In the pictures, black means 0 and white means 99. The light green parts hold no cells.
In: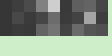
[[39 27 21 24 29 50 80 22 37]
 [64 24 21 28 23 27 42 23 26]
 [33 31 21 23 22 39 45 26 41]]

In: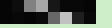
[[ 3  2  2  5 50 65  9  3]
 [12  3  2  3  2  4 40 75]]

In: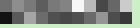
[[40 79 43 55 47 36 47 51 96 72 28]
 [30 22  7 35 64 42 31 28 31 41 58]]

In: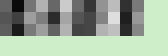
[[19 47 39  4 45 69 40 79 41 21 57 73]
 [12 59 33 25 61 49 17 64 33 27 51 86]
 [16 52 36 10 47 61 38 69 26 27 69 74]]

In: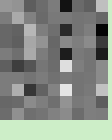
[[37 74 59 57 36 42 48  7 41]
 [46 40 48 66 50 41 47 47 45]
 [49  2 40 38 71 49 43 16 45]
 [54 23 40 37 65 57 40 53 49]
 [45 11 48 43 66 48 41 11 47]
 [45 54 37 24 33 46 42 86 49]
 [46 54 48 48 45 48 44 47 45]
 [47 75 48 68 21 38 51 89 45]
 [49 36 40 41 54 49 43 57 47]
 [49 48 42 56 43 45 50 54 42]]

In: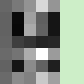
[[84 58 40 47 57]
 [37  8 38  4 62]
 [38  8 38  3 66]
 [14 15 39 24 20]
 [99 60 41 45 67]
 [38 12 38  8 54]
 [78 62 41 54 50]]

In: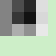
[[15 86 51 30]
 [ 7 84 51 21]
 [56 90 51 67]]

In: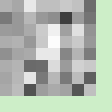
[[75 42 69 65 90 74 74 78]
 [60 45 47 59 71 59 55 24]
 [87 57 60 59 66 79 93 62]
 [78 59 67 69 59 78 98 71]
 [70 48 56 64 66 90 90 52]
 [81 78 67 70 41 42 85 60]
 [73 37 64 71 89 47 71 47]
 [33 74 66 73 32 61 66 63]]
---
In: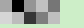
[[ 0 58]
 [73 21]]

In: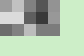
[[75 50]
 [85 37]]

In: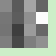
[[35 64]
 [36 56]]

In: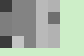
[[51 51]
 [51 51]]

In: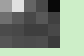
[[87 39]
 [35 28]]

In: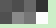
[[30 40]
 [53 46]]

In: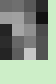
[[43 34]
 [62 44]]
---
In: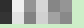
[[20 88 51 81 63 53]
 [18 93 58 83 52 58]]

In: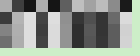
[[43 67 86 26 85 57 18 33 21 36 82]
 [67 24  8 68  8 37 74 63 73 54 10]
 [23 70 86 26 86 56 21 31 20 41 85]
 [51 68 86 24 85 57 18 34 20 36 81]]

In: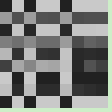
[[13 78 13 78 78 13 78 78 78]
 [13 78 13 78 78 13 78 78 78]
 [60 31 61 32 31 61 30 31 31]
 [14 76 15 77 77 15 76 76 77]
 [49 43 53 42 42 60 29 38 35]
 [71 19 74 20 19 76 16 17 16]
 [25 65 52 66 64 75 15 32 25]
 [78 13 78 13 13 78 13 13 13]
 [74 17 73 17 17 72 20 18 16]]

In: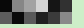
[[36  4 35 12 23 53]
 [ 3 52 63 82  8 19]]

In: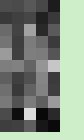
[[24 25 37  9  4]
 [30 29 34 28 11]
 [22 25 27 13 22]
 [41 26 63 16 35]
 [45 24 48 41 23]
 [60 25 49 48 33]
 [49 50 39 58 77]
 [37 25 31 52 23]
 [43 22 38 51 24]
 [47 32 48 37 60]
 [29  5 85  3 16]]

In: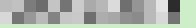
[[84 46 59 72 51 77 78 43 67 65 56 54 72 84 45]
 [73 75 48 42 76 45 79 66 71 85 43 58 72 88 17]]

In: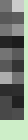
[[28 30]
 [46 79]
 [34 36]
 [46 58]
 [14 11]
 [45 35]
 [34 20]
 [67 44]
 [17 18]
 [28 13]]

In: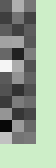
[[75 45 47]
 [35 68 46]
 [24 45 26]
 [36 25 36]
 [63 64 34]
 [40 13 49]
 [95 67 32]
 [35 57 38]
 [32 19 31]
 [23 48 42]
 [58 21 27]
 [ 3 60 40]]
